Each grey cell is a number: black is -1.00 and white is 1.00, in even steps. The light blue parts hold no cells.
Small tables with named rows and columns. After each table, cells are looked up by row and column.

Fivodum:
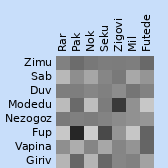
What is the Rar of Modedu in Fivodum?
0.47
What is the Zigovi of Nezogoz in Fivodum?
0.09
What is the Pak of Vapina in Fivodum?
0.36
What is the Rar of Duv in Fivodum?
-0.01
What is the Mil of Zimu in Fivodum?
-0.01
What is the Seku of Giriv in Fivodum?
-0.19
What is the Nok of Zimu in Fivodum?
-0.06
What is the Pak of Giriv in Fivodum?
-0.20
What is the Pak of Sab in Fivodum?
0.11

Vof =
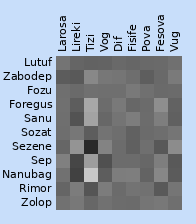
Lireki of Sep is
-0.45
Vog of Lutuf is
-0.22
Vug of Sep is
-0.30
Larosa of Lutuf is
-0.09
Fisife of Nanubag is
-0.01
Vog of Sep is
-0.37
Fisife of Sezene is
-0.25
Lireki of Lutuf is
-0.21
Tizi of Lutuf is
-0.23
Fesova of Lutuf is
-0.17
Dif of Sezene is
-0.15
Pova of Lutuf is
-0.18
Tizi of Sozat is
-0.27
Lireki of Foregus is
-0.27
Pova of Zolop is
-0.08

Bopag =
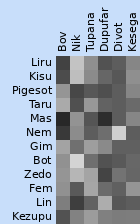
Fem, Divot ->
-0.25
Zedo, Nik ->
0.43
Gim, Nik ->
-0.12
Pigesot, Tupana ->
-0.31
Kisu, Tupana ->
0.09
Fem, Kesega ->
0.17
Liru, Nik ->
0.53
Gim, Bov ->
0.28
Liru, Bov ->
-0.48
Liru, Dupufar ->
-0.36
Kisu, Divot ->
-0.32
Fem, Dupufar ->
-0.16
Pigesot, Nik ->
-0.44
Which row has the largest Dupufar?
Lin

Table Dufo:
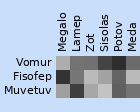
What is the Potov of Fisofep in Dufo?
-0.21
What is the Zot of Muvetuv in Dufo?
0.31
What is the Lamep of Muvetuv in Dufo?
-0.51
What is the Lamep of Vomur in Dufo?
-0.10
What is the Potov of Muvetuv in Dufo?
-0.25
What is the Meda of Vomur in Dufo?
-0.16
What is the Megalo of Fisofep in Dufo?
-0.60
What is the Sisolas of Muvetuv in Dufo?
0.53
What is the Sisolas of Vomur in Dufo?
-0.47
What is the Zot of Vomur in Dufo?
-0.11
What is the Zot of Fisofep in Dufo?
0.46
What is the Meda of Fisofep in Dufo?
0.46
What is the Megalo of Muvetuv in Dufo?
0.25
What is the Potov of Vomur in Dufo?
-0.65
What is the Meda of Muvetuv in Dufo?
-0.09
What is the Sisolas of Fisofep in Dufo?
0.28
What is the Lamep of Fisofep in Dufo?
-0.07
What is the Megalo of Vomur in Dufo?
0.36

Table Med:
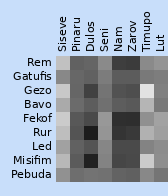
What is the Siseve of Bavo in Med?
0.33
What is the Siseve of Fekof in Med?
0.59
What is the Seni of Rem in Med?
0.08
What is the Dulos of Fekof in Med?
-0.42
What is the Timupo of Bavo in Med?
0.42
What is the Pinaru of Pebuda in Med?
-0.14
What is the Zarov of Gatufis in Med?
-0.28

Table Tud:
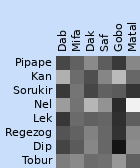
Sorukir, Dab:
-0.55
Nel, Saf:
0.15
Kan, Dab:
0.38
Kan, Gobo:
0.46
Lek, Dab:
-0.57
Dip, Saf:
-0.19
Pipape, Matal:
0.06
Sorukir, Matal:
-0.59
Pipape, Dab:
-0.44
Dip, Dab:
-0.47
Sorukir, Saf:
-0.24
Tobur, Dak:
-0.15
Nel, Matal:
0.89
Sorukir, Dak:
-0.45
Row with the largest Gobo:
Kan

